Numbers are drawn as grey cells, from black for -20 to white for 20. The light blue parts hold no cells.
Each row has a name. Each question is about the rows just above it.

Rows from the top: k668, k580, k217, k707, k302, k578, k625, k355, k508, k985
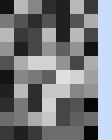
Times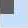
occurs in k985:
0
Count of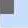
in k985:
3
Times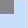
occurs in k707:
0
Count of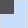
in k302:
1
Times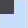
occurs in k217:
2
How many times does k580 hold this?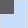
0

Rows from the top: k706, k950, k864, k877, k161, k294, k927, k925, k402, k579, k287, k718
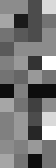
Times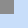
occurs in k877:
3
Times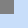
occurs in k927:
1
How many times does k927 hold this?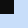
3
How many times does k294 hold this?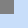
0
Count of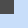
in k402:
1

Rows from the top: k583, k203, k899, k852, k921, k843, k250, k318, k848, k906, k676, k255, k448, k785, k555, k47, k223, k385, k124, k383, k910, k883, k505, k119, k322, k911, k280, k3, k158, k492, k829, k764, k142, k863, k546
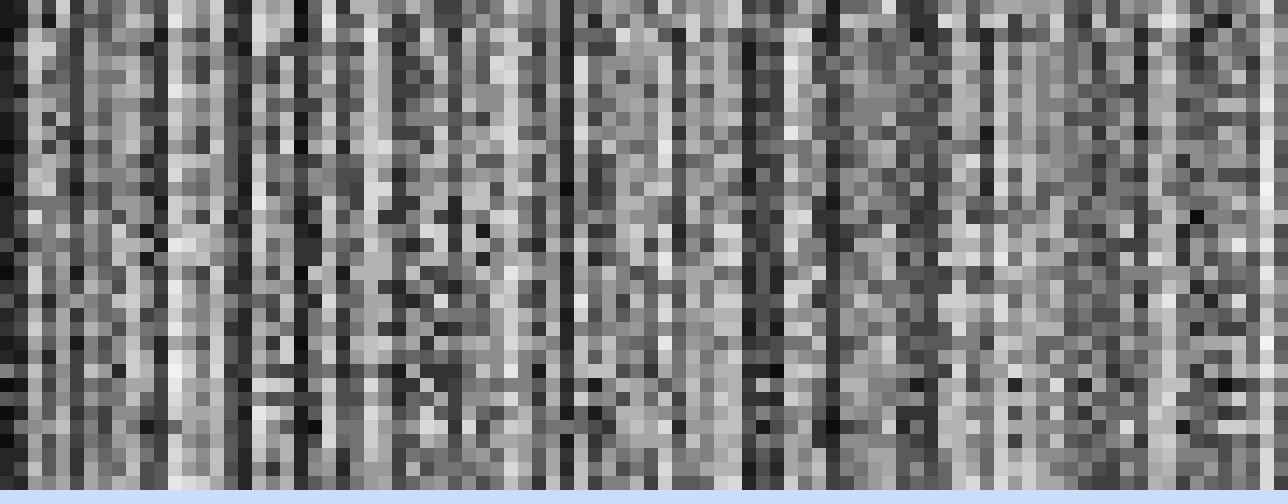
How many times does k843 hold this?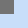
7
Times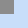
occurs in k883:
4

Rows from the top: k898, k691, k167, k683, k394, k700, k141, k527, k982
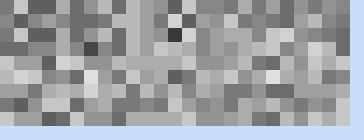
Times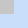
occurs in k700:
3
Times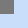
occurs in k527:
6

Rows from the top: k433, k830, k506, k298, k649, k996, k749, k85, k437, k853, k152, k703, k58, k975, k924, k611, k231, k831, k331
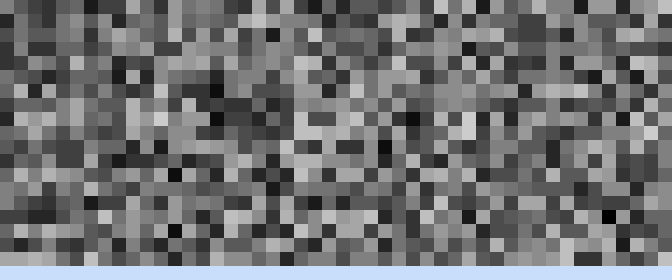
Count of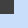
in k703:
9
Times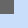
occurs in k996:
6
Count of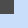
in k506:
6
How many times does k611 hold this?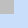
5

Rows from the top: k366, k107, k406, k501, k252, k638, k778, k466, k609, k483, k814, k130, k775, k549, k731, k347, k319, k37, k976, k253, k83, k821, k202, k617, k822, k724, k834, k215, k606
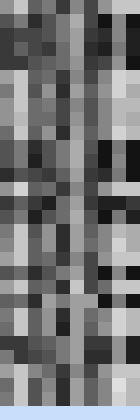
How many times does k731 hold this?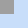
1
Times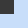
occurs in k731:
4
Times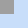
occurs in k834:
1
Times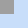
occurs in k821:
3
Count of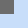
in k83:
2

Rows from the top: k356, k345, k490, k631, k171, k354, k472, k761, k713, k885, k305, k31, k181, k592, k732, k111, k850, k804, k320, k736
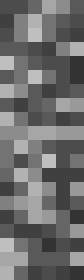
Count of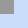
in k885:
2
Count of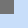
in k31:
3
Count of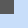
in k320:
3
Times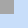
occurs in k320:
3

